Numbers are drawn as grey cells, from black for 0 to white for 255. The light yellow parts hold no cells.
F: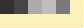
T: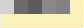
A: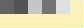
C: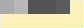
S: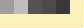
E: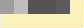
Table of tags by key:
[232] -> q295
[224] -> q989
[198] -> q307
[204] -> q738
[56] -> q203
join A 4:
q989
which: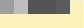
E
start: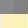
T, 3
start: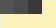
S, 2
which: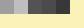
S

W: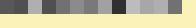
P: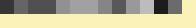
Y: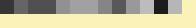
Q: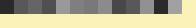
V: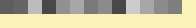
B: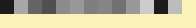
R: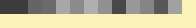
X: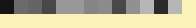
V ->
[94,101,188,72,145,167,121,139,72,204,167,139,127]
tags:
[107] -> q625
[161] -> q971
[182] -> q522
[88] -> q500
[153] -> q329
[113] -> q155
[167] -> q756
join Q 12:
q971
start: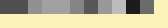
P, 2
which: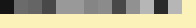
X

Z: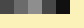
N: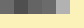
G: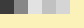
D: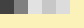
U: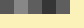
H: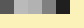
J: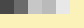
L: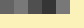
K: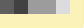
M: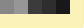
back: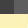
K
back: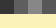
U
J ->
[71,107,199,186,232]
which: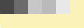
J
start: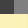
D, 0
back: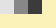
G

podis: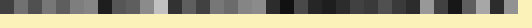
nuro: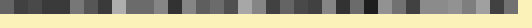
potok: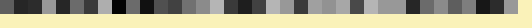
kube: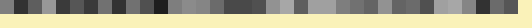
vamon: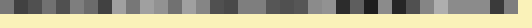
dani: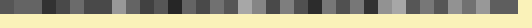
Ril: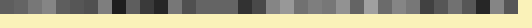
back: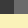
potok
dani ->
[86,100,100,50,73,107,73,73,152,100,65,86,38,100,73,113,86,167,133,73,126,80,44,119,80,119,50,146,167,86,119,86,146,113,152,94,94]
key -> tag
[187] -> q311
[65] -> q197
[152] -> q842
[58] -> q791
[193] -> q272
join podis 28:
q791
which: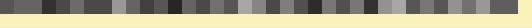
dani
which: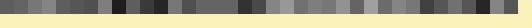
Ril
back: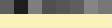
Ril
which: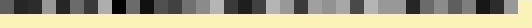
potok

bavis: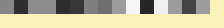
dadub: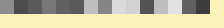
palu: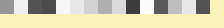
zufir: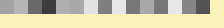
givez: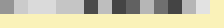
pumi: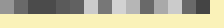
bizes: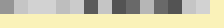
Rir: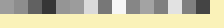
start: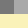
zufir, 9
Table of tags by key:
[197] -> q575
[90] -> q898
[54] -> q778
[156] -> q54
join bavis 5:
q778
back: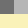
givez
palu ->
[149,239,83,75,246,232,210,175,218,60,252,90,190,232,83]

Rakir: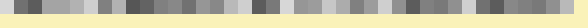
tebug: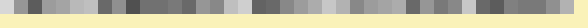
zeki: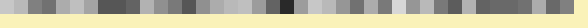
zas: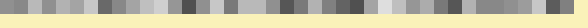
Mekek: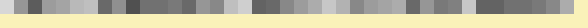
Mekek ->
[215,150,92,156,164,185,191,105,144,80,113,113,121,105,150,136,191,207,99,105,136,156,172,199,178,136,156,164,172,105,150,121,128,199,99,99,113,113,121,136,172]
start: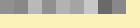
zas, 0

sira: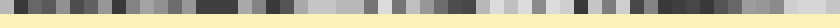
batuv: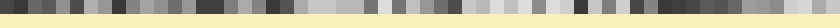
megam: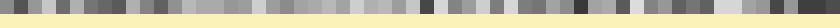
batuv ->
[71,57,103,90,145,77,176,151,57,131,163,145,109,151,63,63,125,170,131,57,84,170,198,198,184,184,117,220,117,192,151,109,77,198,184,220,192,220,139,220,206,57,198,125,206,71,131,57,63,71,90,84,103,157,151,139,206,214,170,198]
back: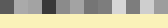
megam
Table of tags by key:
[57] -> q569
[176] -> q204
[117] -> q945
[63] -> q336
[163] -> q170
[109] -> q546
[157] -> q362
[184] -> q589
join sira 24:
q589

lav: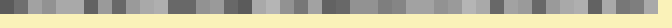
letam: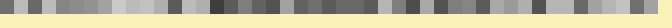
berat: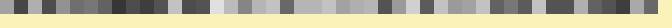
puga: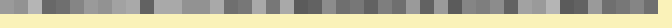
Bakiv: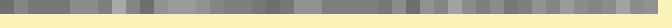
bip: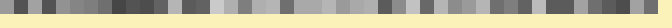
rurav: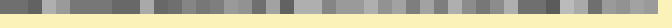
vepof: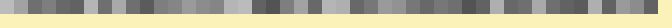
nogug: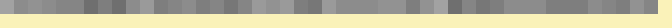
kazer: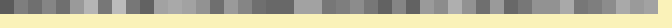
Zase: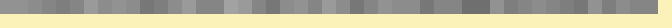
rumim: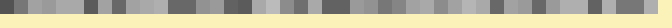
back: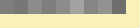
Bakiv
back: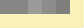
Zase
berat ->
[162,70,175,77,146,111,119,98,54,77,62,83,194,77,83,224,187,133,181,194,104,181,181,194,162,175,181,83,154,208,91,194,154,162,194,98,119,91,194,83,83,175,98,83,62,169,104]

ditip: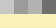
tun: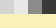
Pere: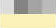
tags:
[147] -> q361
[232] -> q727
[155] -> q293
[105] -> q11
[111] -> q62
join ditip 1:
q293
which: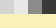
tun

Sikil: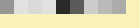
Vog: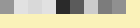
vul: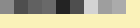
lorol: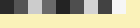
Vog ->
[150,225,217,225,42,91,204,124,144]
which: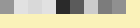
Vog
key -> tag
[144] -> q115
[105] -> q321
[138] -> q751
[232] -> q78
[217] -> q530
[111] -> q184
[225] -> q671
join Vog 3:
q671
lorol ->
[42,84,204,105,35,78,211,66,246]
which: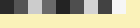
lorol
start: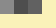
vul, 0

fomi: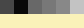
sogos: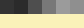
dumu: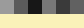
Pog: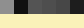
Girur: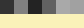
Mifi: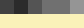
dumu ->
[155,91,23,120,58,97]
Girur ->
[51,128,35,97,169,161]

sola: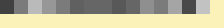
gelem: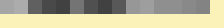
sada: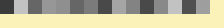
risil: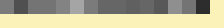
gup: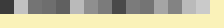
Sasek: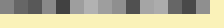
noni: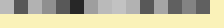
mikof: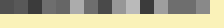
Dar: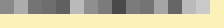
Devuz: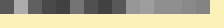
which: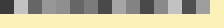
sada
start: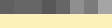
sola, 5
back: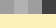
Sasek
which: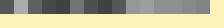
Devuz
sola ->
[65,123,186,151,123,96,102,102,88,102,143,123,165,73,194]

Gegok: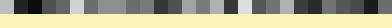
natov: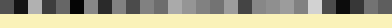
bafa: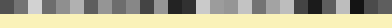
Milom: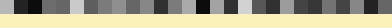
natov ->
[81,20,177,61,102,5,135,42,129,75,129,109,170,149,129,115,156,68,135,143,156,129,210,75,12,55,115,94]
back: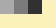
Milom
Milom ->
[183,35,12,109,102,202,94,123,143,102,135,49,123,170,12,163,49,210,87,49,156,68,55,115,68,135,35,102]
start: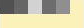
Gegok, 3

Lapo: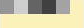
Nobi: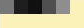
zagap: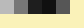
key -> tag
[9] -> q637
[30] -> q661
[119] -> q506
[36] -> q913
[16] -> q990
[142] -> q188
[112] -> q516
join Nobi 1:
q661
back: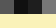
zagap

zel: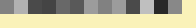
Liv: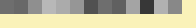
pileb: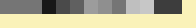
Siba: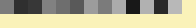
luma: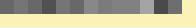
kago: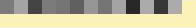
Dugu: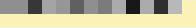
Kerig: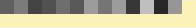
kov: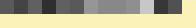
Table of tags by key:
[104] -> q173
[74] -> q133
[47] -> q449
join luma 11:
q133
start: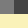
Kerig, 1
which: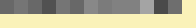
luma
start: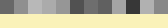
Liv, 1
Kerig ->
[96,123,68,81,110,89,156,117,156,55,191,40,150]
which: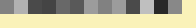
zel
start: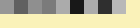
Dugu, 4

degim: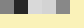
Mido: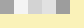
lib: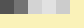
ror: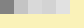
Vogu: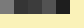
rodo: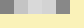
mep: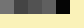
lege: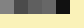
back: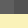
mep
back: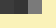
Vogu
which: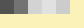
lib
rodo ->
[130,196,217,211,136]
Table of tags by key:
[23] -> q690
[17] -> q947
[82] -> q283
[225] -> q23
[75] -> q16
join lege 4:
q947

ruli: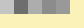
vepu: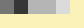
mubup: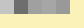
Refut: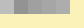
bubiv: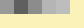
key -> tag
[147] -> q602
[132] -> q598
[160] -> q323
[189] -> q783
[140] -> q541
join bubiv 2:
q541
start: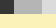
vepu, 1
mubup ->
[196,110,160,166,153]
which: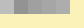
Refut

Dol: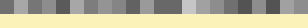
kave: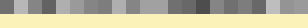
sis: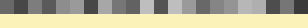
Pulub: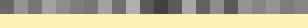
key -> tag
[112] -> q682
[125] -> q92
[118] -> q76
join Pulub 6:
q76
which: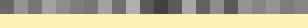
Pulub
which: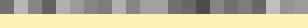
kave
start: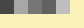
sis, 6

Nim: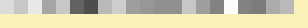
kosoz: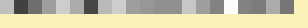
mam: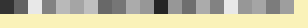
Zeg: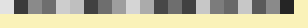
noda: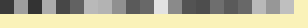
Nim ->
[219,199,232,165,199,98,77,185,205,158,151,144,144,199,158,130,252,130,124,171,185]
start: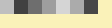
Zeg, 5
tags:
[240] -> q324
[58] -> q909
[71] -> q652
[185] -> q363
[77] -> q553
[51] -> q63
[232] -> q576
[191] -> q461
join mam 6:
q461

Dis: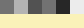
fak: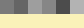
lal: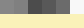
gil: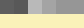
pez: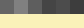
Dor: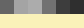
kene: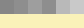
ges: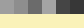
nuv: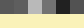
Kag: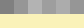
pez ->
[101,128,94,69,76,61]
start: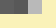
gil, 0

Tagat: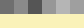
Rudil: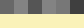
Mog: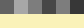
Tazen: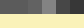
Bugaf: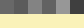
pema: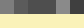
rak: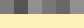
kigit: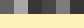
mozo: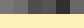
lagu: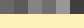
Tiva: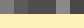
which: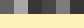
kigit
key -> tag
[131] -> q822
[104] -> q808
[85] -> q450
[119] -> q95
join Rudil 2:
q450
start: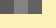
Bugaf, 1
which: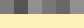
rak
